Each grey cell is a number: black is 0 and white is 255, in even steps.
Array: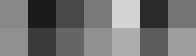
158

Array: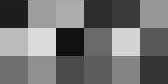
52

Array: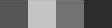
44

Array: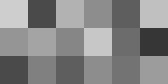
156

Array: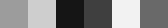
105

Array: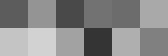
128

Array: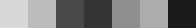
25

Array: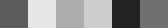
112
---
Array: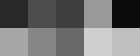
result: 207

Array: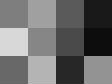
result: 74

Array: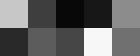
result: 247

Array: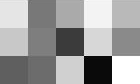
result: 215

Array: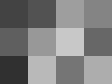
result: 200

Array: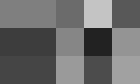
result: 34

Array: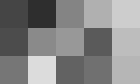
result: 90
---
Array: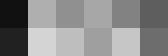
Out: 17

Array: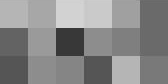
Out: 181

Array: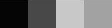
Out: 5

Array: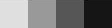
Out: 223

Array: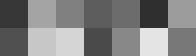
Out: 55

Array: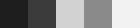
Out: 30

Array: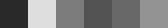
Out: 41

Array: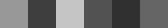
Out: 152

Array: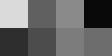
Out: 218

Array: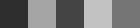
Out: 46
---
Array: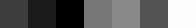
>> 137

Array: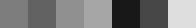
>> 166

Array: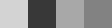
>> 168

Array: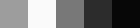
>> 157

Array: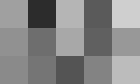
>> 188

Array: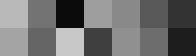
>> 185

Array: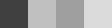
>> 192
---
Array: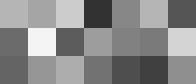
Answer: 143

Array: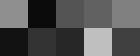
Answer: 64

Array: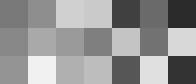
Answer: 50

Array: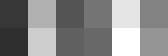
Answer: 149

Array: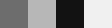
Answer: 240

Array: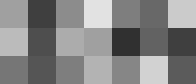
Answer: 91
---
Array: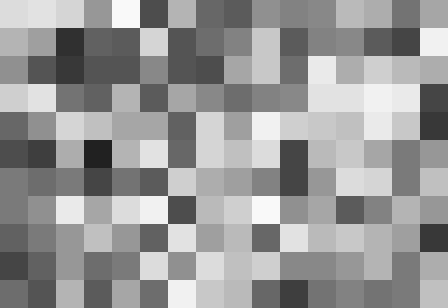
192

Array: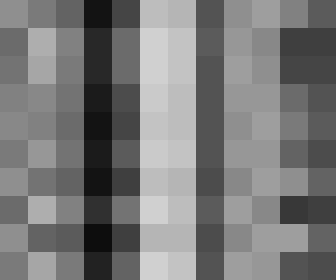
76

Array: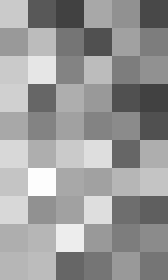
117

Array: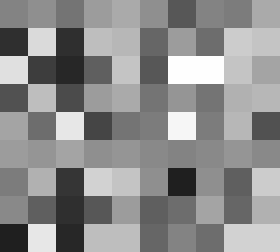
210

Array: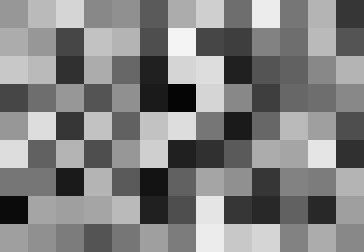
136

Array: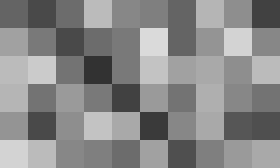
169
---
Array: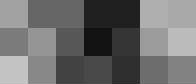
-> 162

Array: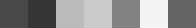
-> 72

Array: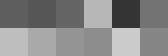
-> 94

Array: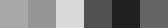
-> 169

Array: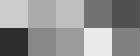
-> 204

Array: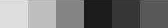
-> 221

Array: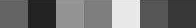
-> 100

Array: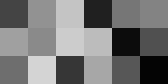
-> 68

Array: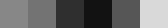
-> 135

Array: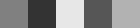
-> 128
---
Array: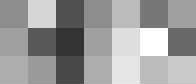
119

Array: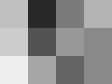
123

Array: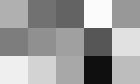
251

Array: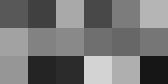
124

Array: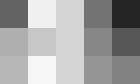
115

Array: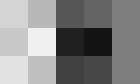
100
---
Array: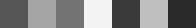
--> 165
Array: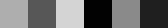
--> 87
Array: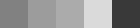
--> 156
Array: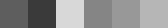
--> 58
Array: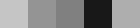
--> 148
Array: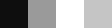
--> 154
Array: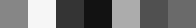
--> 246
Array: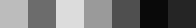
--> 108
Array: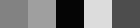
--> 159
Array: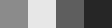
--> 231
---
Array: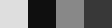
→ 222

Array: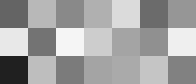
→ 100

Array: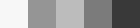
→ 247

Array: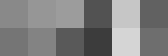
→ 137

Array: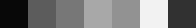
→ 8

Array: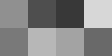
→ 144

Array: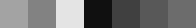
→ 163

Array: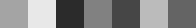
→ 164

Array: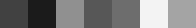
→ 65

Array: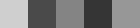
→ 207
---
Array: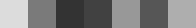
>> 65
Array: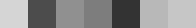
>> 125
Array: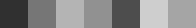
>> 145
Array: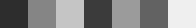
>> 59
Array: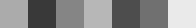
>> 183
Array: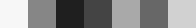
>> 68
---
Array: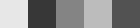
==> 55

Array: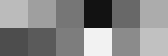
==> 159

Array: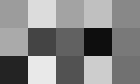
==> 220

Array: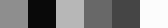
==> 9

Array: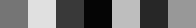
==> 224

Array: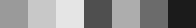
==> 200
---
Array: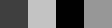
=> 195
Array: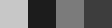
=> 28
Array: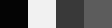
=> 241
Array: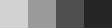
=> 154
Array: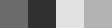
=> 48
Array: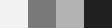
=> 121
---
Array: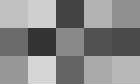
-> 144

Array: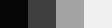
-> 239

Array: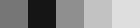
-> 222

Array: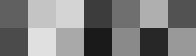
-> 82

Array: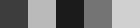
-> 208

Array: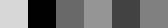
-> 128

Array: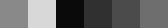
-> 110

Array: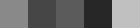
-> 192

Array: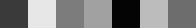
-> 109

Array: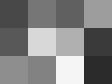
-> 157
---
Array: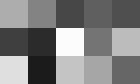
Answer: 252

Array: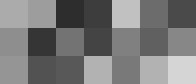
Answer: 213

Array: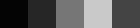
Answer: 201

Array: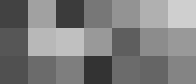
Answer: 207

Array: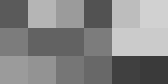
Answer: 209

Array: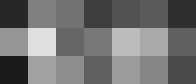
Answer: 223

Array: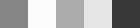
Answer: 252

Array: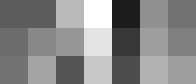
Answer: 255
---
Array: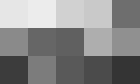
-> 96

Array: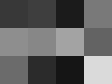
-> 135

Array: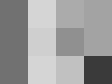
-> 207

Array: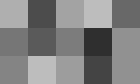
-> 124

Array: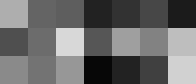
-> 159

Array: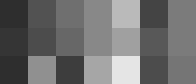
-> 160

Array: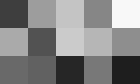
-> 203
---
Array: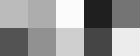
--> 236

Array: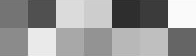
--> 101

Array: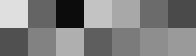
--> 154

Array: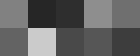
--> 61

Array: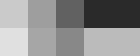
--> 187

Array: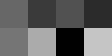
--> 197

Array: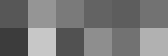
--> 177
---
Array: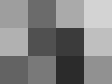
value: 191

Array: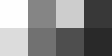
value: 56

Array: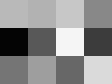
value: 60

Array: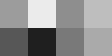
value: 190

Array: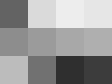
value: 175

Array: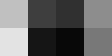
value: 141

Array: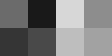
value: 141
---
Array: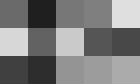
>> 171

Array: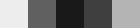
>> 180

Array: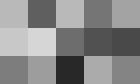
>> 132

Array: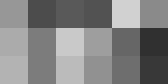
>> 56

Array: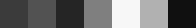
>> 16

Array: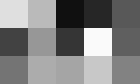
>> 130

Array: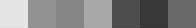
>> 105

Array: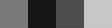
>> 199

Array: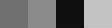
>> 195

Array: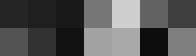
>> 126
